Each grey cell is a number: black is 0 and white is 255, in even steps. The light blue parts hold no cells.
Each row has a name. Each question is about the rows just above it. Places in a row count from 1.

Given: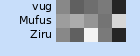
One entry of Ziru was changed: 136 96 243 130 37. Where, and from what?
4, 122
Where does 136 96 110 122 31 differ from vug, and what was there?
5, 37

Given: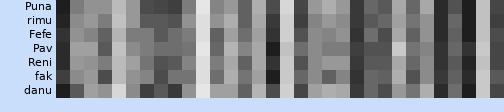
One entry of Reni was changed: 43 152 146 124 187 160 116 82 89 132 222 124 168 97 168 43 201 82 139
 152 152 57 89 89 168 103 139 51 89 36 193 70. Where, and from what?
16, 51
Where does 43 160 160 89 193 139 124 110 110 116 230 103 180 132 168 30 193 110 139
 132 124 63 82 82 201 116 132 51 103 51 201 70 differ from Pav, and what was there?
20, 124
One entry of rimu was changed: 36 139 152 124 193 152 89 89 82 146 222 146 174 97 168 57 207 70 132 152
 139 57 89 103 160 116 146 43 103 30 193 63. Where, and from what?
18, 63
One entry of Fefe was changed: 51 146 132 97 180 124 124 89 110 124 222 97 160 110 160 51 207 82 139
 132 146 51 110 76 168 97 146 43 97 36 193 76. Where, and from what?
30, 30

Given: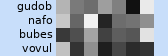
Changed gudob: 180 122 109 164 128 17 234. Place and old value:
4, 158
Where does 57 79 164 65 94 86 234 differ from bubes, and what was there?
7, 226
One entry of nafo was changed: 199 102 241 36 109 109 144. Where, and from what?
6, 115
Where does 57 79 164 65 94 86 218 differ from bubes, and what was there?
7, 226
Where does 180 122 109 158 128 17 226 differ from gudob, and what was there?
7, 234

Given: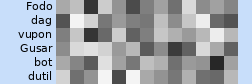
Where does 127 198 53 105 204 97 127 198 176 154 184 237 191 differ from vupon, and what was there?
13, 184
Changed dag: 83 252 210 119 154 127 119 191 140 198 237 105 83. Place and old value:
2, 244

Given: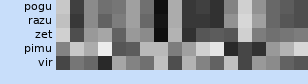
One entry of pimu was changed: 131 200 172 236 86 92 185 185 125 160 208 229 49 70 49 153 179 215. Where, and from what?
13, 41
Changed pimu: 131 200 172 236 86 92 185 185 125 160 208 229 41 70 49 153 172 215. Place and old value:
17, 179
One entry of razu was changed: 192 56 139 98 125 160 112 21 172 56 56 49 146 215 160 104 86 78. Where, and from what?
7, 104

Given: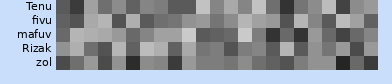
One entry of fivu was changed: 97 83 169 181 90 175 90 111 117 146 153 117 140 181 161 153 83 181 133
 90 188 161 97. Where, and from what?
5, 83
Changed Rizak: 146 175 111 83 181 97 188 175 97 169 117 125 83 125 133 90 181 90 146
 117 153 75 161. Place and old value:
23, 153
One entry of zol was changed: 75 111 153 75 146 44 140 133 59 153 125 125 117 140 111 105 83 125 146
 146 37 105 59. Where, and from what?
16, 97
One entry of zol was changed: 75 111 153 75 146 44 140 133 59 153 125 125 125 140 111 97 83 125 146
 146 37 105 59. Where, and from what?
13, 117
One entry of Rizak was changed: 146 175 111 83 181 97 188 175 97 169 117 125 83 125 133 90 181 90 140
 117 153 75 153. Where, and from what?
19, 146
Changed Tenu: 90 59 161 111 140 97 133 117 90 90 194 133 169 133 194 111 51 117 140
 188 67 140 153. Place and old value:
8, 125
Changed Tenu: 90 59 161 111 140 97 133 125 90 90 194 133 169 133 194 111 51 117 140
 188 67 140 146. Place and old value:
23, 153

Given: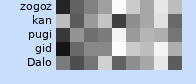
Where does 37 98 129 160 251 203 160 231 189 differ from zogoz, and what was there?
7, 167
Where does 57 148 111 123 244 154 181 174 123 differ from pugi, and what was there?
9, 117
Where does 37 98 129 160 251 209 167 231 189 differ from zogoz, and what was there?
6, 203
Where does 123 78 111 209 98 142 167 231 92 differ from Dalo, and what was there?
3, 117
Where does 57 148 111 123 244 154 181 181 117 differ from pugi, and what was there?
8, 174

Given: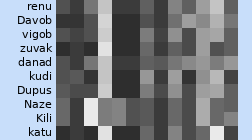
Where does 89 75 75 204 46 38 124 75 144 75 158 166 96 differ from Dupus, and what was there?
6, 46
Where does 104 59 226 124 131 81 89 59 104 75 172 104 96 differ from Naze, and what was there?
3, 234

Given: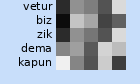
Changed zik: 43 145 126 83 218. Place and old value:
3, 118
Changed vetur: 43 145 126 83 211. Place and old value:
5, 218
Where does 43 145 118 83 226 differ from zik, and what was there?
5, 218
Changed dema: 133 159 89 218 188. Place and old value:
4, 211
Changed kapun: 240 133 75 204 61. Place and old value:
3, 83
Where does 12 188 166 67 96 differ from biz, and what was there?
2, 196

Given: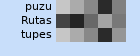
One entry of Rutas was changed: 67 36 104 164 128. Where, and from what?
5, 120
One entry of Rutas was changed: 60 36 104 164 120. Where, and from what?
1, 67
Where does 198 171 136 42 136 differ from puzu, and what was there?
5, 128

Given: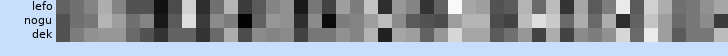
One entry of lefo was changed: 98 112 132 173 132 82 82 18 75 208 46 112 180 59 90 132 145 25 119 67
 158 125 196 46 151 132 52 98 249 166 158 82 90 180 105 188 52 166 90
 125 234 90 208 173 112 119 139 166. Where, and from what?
47, 145
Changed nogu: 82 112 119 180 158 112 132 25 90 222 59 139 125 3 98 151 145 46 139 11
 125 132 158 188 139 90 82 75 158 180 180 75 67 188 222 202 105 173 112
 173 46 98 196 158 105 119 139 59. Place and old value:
39, 105
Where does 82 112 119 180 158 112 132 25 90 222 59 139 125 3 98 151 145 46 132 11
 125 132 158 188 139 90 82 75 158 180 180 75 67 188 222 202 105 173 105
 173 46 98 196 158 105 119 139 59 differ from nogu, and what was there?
19, 139
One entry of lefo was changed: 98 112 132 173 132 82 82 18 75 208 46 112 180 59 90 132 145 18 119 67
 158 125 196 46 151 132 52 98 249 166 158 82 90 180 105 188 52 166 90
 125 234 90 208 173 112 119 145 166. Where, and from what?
18, 25
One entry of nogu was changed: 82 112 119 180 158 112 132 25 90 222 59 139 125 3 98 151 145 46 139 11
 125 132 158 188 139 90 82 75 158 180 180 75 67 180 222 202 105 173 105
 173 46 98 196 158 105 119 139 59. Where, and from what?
34, 188
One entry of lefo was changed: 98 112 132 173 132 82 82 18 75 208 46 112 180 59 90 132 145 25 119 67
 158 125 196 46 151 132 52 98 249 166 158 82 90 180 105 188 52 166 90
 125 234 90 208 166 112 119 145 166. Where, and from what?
44, 173

